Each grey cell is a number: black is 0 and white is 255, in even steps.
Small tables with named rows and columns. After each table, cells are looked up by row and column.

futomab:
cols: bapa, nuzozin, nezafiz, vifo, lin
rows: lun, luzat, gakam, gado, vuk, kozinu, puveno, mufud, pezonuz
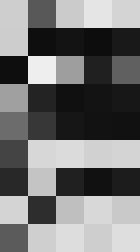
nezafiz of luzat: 19
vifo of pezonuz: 206
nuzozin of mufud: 45
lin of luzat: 25
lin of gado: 23
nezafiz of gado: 16
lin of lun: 212
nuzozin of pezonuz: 207
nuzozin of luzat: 14
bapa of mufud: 212
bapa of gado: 160
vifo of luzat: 13
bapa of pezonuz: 91
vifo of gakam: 32
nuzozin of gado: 35
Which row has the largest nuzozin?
gakam

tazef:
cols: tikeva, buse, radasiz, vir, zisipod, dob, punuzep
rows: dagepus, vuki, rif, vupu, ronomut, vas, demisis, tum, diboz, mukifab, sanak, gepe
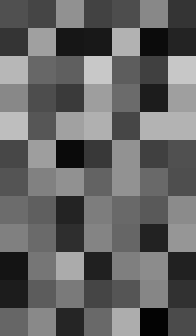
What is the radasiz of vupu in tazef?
58
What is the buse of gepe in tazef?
137
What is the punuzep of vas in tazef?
80
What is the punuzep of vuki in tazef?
35
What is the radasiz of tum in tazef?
35
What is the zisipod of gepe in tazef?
173
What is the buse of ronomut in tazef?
86
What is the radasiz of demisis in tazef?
145
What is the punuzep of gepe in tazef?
75
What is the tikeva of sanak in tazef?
28
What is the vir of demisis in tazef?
99
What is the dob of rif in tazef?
64
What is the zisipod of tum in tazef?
105
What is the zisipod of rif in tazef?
93
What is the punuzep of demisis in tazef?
78
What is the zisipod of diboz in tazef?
102
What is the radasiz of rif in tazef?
95
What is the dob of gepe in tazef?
3
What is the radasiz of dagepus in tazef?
145

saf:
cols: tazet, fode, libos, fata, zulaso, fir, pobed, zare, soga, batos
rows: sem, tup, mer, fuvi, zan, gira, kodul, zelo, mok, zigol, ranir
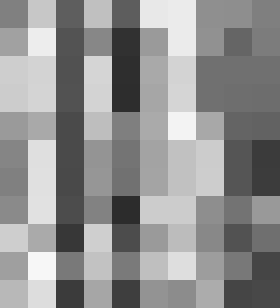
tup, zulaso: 49
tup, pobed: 235
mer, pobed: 211
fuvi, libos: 82
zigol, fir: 191
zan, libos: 74
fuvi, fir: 166
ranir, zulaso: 62
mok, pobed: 188
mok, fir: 154
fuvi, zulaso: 45
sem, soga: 142
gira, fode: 223
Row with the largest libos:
zigol

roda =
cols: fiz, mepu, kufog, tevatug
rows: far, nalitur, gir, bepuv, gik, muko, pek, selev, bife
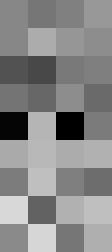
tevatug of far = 152
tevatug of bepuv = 106
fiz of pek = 124
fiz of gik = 5
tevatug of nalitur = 141
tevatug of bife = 175
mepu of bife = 214
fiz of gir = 82
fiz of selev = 216
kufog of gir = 121
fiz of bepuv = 116
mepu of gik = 181

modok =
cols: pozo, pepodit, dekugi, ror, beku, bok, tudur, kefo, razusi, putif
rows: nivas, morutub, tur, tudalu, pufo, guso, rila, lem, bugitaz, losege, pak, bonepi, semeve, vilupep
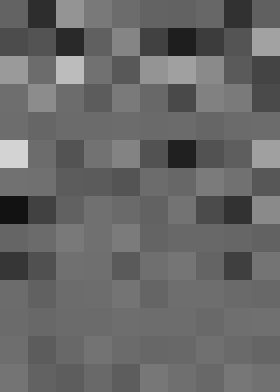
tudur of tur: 160
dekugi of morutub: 41
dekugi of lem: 97
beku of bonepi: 110
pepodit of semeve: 92
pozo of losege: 54
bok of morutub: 65
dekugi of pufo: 107
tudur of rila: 103
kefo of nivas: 103

